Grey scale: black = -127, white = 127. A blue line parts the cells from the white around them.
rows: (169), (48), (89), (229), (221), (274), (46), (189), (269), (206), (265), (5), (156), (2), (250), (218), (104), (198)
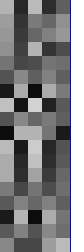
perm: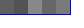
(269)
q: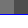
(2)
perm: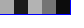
(218)

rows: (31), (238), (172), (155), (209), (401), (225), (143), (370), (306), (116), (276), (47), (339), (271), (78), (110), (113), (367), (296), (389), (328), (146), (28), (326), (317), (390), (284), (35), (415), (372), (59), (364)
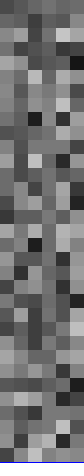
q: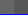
(296)
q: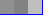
(143)
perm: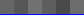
(47)
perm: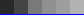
(35)
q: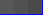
(284)
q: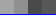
(209)

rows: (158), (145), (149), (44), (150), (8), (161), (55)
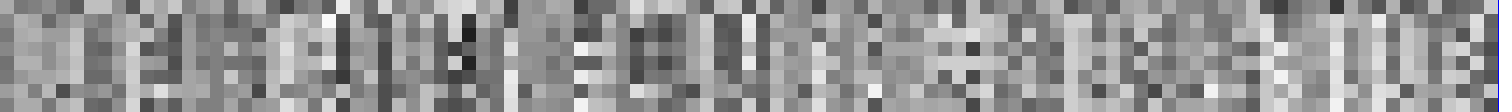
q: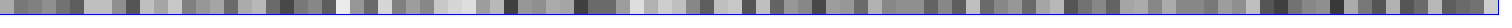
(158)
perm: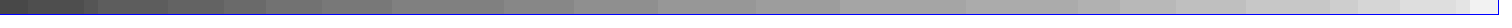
(55)
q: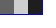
(149)

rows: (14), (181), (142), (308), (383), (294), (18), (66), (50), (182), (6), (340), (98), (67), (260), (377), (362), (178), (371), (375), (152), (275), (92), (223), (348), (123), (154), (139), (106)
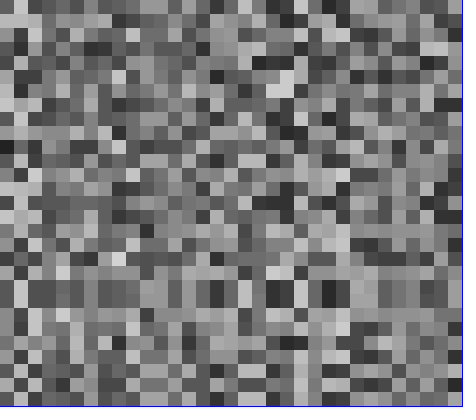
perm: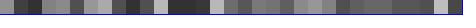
(260)
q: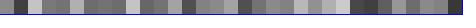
(223)
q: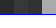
(383)
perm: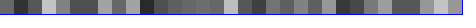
(275)
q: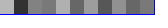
(18)

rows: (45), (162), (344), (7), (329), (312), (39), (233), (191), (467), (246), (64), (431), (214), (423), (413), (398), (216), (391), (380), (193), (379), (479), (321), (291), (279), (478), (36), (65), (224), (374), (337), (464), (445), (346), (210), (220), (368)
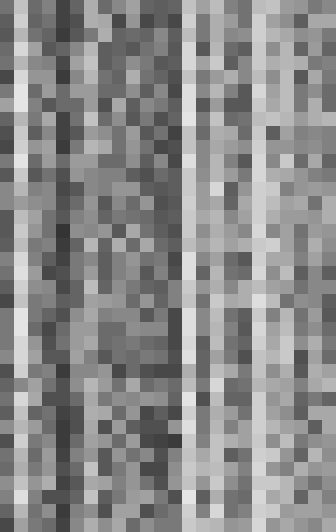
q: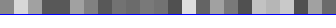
(279)
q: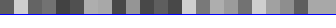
(162)

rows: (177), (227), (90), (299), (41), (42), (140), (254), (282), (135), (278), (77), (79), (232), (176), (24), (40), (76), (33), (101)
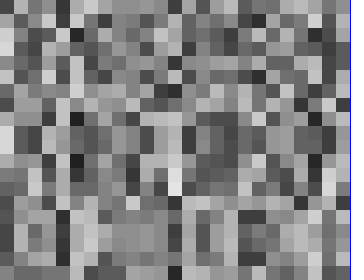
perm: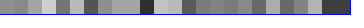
(24)
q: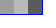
(177)

